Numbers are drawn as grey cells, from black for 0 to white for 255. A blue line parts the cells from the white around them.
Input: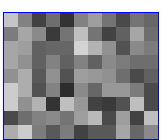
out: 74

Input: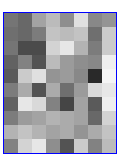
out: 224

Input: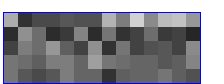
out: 187

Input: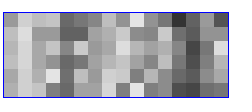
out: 98

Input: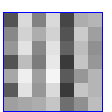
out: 70
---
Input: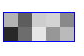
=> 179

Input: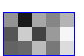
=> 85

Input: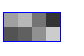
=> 160

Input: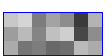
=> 157

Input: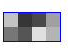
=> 195

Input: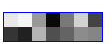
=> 232

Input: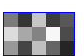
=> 220

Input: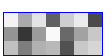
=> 148

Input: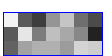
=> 90
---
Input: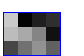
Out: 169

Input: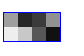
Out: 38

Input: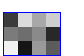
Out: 110

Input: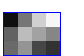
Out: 188

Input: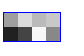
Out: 219

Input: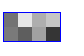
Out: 230

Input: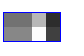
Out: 114
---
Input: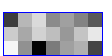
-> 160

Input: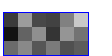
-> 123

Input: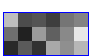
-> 169

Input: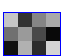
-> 177

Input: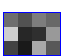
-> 25

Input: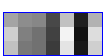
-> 228

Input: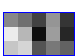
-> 84
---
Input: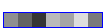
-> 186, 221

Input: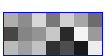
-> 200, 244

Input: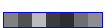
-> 60, 188

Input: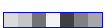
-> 243, 243

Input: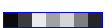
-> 162, 234

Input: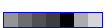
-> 61, 214

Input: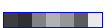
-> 178, 234
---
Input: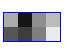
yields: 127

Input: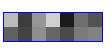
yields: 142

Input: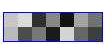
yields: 120

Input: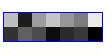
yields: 76

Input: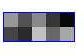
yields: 193

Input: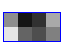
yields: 78

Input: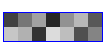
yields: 51

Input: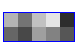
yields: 159

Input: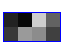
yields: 140

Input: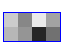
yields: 38
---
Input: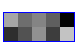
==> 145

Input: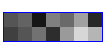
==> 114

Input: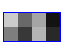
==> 180

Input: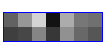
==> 133

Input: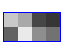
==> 142

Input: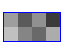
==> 105

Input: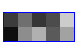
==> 176

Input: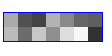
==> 199
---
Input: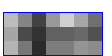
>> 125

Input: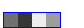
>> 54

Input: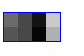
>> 72

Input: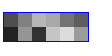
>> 197

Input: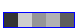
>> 150

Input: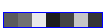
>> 68

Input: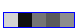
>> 117

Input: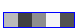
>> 142
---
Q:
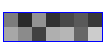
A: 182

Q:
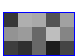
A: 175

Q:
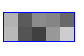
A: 185

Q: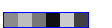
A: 189

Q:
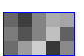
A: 192

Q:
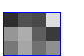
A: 173

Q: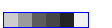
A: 205
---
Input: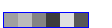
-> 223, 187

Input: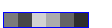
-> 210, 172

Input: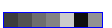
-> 203, 146

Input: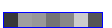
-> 204, 159

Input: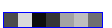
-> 218, 190

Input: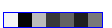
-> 245, 187

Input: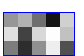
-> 253, 238

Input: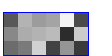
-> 243, 209
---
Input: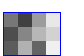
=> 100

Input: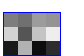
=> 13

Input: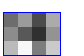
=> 125

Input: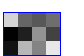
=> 132

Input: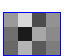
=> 90

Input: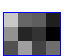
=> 67
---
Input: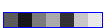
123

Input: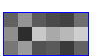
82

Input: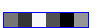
247

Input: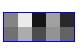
76

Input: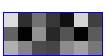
76

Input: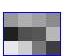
120
